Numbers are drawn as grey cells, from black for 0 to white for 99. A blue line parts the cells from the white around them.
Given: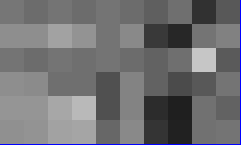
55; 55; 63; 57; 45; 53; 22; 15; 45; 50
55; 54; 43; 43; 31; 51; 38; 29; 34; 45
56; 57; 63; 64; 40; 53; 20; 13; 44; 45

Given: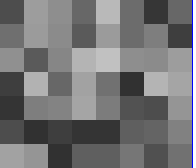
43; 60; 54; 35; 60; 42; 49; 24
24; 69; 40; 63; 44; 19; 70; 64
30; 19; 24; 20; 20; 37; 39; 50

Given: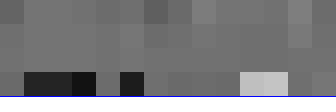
43; 45; 45; 45; 44; 46; 42; 43; 45; 44; 43; 43; 47; 43
41; 14; 14; 7; 42; 11; 43; 41; 42; 41; 74; 76; 43; 46

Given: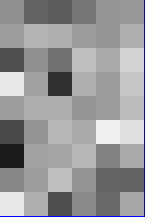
61; 70; 68; 60; 58; 68
90; 62; 19; 68; 60; 77
28; 57; 71; 66; 93; 87
52; 61; 74; 57; 39; 38

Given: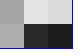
67; 16; 11

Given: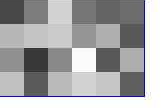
71; 76; 79; 58; 68; 34
75; 35; 72; 82; 77; 37
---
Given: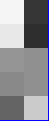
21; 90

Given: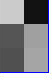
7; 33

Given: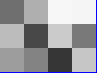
95; 79; 51

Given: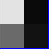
4; 41

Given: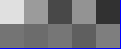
19; 37

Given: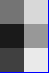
84; 10

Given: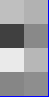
69; 25

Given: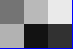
91; 7

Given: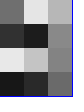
71; 11; 90
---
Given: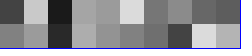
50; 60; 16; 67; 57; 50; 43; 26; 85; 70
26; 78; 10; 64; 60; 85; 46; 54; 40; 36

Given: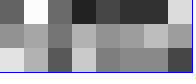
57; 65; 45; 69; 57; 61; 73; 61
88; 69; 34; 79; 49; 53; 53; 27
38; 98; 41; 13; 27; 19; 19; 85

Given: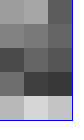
43; 25; 22
29; 39; 33
51; 47; 39
61; 65; 36
72; 83; 76

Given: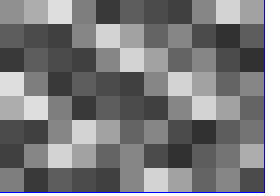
49; 22; 36; 29; 25; 52; 82; 63; 39; 52; 29
29; 25; 52; 82; 63; 39; 52; 29; 19; 36; 45
36; 29; 25; 52; 82; 63; 39; 52; 29; 19; 36
22; 36; 29; 25; 52; 82; 63; 39; 52; 29; 19
86; 49; 22; 36; 29; 25; 52; 82; 63; 39; 52
25; 52; 82; 63; 39; 52; 29; 19; 36; 45; 67
56; 67; 86; 49; 22; 36; 29; 25; 52; 82; 63
67; 86; 49; 22; 36; 29; 25; 52; 82; 63; 39

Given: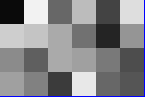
54; 37; 66; 62; 47; 30
62; 50; 23; 90; 40; 33
80; 76; 66; 44; 14; 58
4; 94; 40; 73; 26; 86

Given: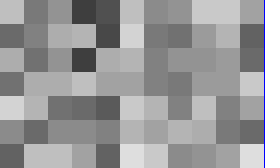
54; 41; 54; 54; 50; 70; 63; 70; 67; 47; 41
67; 44; 57; 24; 67; 70; 50; 57; 57; 60; 41
74; 47; 57; 24; 31; 74; 54; 57; 78; 78; 63
41; 50; 67; 70; 28; 82; 47; 44; 60; 70; 38
44; 67; 67; 74; 63; 63; 50; 47; 60; 60; 78
82; 70; 44; 41; 35; 78; 70; 50; 74; 50; 63
38; 74; 74; 63; 38; 86; 78; 54; 57; 63; 86
